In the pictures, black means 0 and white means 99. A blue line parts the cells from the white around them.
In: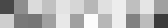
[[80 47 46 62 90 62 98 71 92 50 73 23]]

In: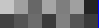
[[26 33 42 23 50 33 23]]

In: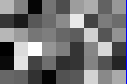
[[21 10 34 42 54 90 26 48 42]
 [ 0 85 99 58 49 20 52 84 24]
 [40 38 19  2 32 34 82 53 66]]

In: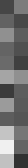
[[38 28]
 [39 31]
 [64 56]
 [60 35]
 [76 46]
 [75 19]]

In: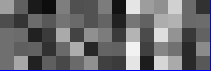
[[30 20 42 34 45 41 32 39 13 46 38 67 69 41 42]
 [43 37 38 19 41 67 15 39 38 94 25 52 44 16 54]]

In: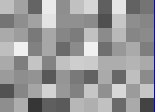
[[45 55 63 88 56 56 54 31 77 55 52]
 [74 93 50 65 41 54 93 43 59 66 49]
 [60 55 57 34 58 47 38 66 40 74 54]
 [55 67 21 37 35 71 68 75 41 66 26]]

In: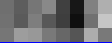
[[44 35 49 34 24  6 44 77]]
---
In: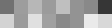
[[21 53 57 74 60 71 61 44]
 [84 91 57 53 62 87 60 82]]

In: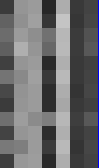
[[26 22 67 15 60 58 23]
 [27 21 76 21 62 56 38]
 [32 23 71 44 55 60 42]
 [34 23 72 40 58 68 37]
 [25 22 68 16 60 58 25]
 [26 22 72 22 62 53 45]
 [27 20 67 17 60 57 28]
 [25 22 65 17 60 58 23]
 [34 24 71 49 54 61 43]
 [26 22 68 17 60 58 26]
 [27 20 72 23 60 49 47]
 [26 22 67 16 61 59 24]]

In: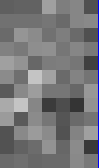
[[31 52 49 62 38 38 37]
 [53 52 41 46 44 44 44]
 [31 41 49 44 54 58 41]
 [47 52 46 56 55 47 50]
 [25 46 49 48 40 57 62]
 [45 51 41 63 76 43 54]
 [59 40 46 46 61 53 35]
 [57 20 30 23 52 76 66]
 [45 41 33 46 54 35 60]
 [62 51 32 54 60 53 32]
 [22 54 40 57 42 38 32]
 [47 53 41 41 40 43 41]]

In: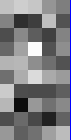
[[49 58 77 80 75]
 [32 74 24 18 51]
 [51 25 36 53 30]
 [55 32 98 63 40]
 [32 43 55 71 70]
 [60 66 85 67 43]
 [37 29 29 30 79]
 [53 44 59  5 71]
 [38 13 28 41 30]
 [73 62 44 37 59]]

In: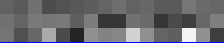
[[40 41 46 35 35 40 38 43 39 36 34 32 30 44 35 38]
 [49 40 24 29 21 41 44 21 21 48 37 47 46 47 39 44]
 [24 56 94 37 39 56 81 52 51 56 14 29 66 40 31 45]]

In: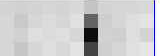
[[84 83 83 82 76 84 82 83 82 81 82]
 [88 86 83 80 38 87 83 85 83 78 83]
 [82 86 80 81  5 83 86 85 86 81 83]
 [89 87 83 80 26 88 84 86 83 77 83]]
